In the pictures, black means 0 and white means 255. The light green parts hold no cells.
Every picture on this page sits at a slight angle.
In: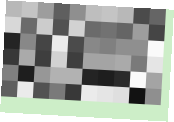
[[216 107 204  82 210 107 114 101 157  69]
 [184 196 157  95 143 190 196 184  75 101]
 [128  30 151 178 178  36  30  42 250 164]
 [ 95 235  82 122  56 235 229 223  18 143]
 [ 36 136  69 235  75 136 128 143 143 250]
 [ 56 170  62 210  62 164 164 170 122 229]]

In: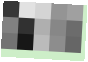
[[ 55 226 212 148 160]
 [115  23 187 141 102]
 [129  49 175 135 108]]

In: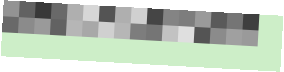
[[105 139 154  98 182 168 208 182 125 117 194 223  84 139 160 154]
 [147  98  57 105 175 215  84 175 208  69 132 125 154  90 117  63]]

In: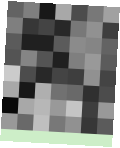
[[153 105 191 120 145  55  91]
 [  9 168 183 153 197  62 153]
 [168  24 175 113 105  48  76]
 [ 84 133  84  32 127 153  91]
 [127  55  68  40 120 145  62]
 [203  76  40  68  62 145  68]
 [ 91  32  32  91 139 133  99]
 [ 99 127  24 168  76 120 161]]

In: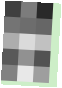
[[173 218 193]
 [130 232 158]
 [116 109 102]
 [ 89 145  82]
 [ 63 124  41]]

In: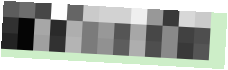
[[ 49   5 167  42 174 123 152  85 167  71 137  65  78]
 [ 35   5 160  49 180 123 145  93 174  78 137  57  85]
 [ 93 109  71 254 101 202 210 210 239 152  57 216 202]]
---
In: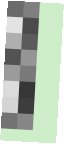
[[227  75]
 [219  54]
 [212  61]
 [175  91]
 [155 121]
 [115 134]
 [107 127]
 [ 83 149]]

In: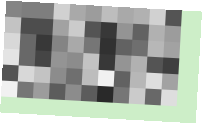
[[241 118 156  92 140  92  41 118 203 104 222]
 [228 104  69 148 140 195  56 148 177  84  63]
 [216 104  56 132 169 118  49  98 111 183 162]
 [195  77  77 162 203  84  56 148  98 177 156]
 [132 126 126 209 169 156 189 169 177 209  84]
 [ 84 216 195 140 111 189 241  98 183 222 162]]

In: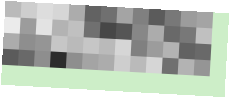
[[235 156 227 179 192 112  71  85 135 172 105 120 192]
 [186 206 221 214 172  98 112 164 128  91 120 156 164]
 [172 142 149 198 186 198 186 214 128 156 179  98 105]
 [ 91 105 142  44 142 164 172 206 186 214 112 179 149]]

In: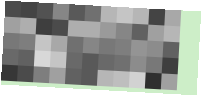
[[160 174  62  75 174 174 154 134  97 160 182]
 [120 126 197 168 112 134 120 126 148 140  97]
 [105  97 216 197 105  89 105 112 140 120  62]
 [ 75  68  82 134  89 112 182 197 182  68 168]
 [ 55  75 126 160  97  89 182 190 210  47 160]]

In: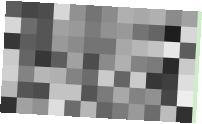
[[215 108  85 161 153 123 145 153 116 101  30 215]
 [208 131 182 176 131 108 202 101 202  55  63 222]
 [202 101  55  93 161  77 139 176 131 123  42 202]
 [182  85  77 195 195  85 123 168 131 145  70 238]
 [ 93  70  77 215 145 116 139 176 168 176 139 161]
 [ 55  93  85 153 139 116 116 168 182 195 230  93]
 [ 49 161 145 222 108 182 101 123 153 108 189  49]]

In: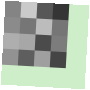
[[174 167  75 124]
 [146  94 159  69]
 [139 118 188 118]
 [132 202  87  53]]

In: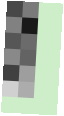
[[208 172]
 [137  99]
 [129  25]
 [ 86 107]
 [ 72 122]
 [ 64 158]]

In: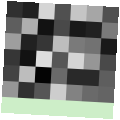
[[158  33  54 189 122 114  25]
 [150  48  86 205 130 106 100]
 [ 94 174  18  73  25  33 122]
 [ 67 189   4 106  41  41  94]
 [ 54  18 221  86 213 150  73]
 [ 48  33 213  80 197 166  80]]
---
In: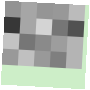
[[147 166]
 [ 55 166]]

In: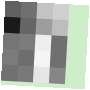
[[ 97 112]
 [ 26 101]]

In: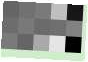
[[101 113]
 [109 121]]

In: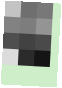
[[195 111]
 [130 125]]

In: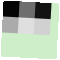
[[  5 110]
 [171 223]]

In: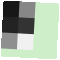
[[ 23 135]
 [ 35  51]]

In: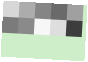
[[215 172]
 [123 138]]

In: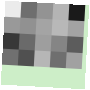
[[235 111]
 [153 145]]

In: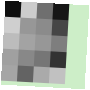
[[ 15 204]
 [207 151]]
